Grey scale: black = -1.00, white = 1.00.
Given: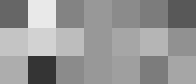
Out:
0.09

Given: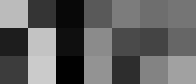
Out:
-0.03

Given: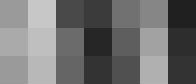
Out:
-0.11

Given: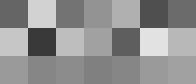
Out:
0.38

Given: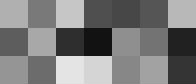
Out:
-0.44

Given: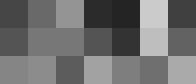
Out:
-0.72

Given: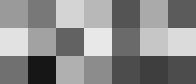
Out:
-0.34

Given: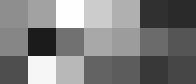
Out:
0.38

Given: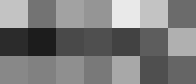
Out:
0.83
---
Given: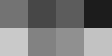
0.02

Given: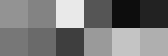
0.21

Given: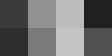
-0.04

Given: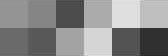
0.68

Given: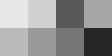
0.20

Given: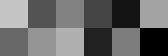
-0.74

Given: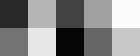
-0.96

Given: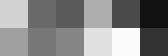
0.76

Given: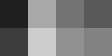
0.60
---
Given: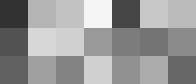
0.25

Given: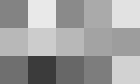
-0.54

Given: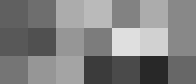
0.18

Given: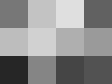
0.04

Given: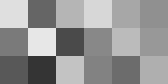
-0.59

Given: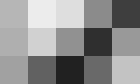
-0.24

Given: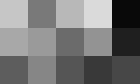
0.05

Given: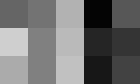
0.00
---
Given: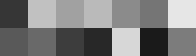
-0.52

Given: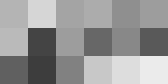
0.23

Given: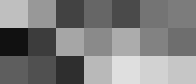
0.30

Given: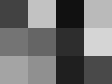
-0.65

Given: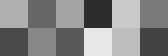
-0.31

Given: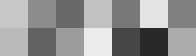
0.22

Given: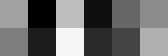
0.92

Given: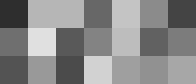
-0.30

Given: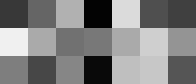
-0.11

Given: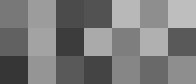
-0.53
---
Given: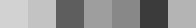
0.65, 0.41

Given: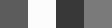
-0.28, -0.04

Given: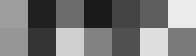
0.23, -0.04

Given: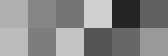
0.37, 0.20

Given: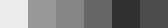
0.84, -0.40

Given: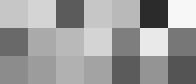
0.55, -0.34

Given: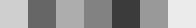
0.62, 0.84
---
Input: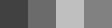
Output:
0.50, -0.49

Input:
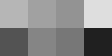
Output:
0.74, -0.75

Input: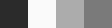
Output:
0.96, -0.66

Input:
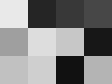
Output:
0.83, -0.87

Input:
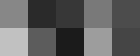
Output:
0.51, -0.79

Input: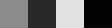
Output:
0.77, -0.98

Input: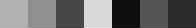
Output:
0.71, -0.88
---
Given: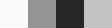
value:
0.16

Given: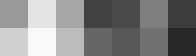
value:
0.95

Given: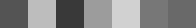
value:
0.48

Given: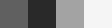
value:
-0.68

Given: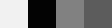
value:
-0.98

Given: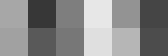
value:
-0.30

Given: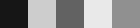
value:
0.61

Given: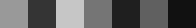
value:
-0.59

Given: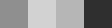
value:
0.65

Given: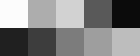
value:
-0.52
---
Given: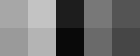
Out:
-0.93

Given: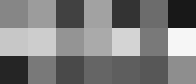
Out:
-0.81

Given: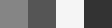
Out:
-0.60

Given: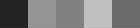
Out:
-0.72

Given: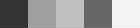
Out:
-0.59

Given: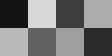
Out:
-0.84

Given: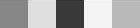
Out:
-0.56
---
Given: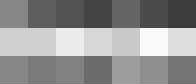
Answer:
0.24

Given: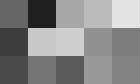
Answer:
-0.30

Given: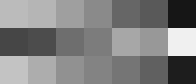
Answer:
-0.08

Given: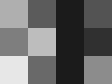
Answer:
-0.18

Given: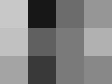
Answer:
-0.55

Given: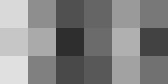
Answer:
-0.31

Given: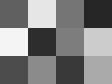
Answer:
0.09

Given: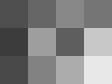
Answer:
0.02
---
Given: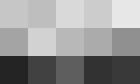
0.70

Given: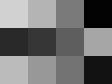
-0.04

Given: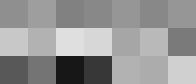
0.01

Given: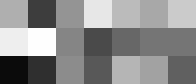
0.16

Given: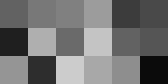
0.00

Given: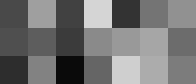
-0.49

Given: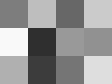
-0.19

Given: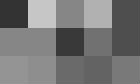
0.05
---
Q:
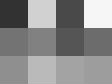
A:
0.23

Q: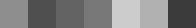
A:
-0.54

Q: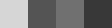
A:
-0.56

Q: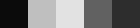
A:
-0.65

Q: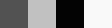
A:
0.95

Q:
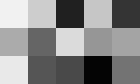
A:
-0.10

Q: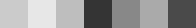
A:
-0.42
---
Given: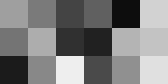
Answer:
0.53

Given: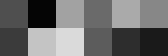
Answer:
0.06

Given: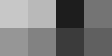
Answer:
-0.09

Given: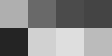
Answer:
-0.47

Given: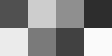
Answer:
-0.65

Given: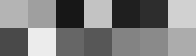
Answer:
0.64

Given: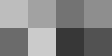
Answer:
0.11

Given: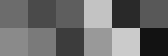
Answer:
-0.31

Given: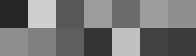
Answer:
0.12
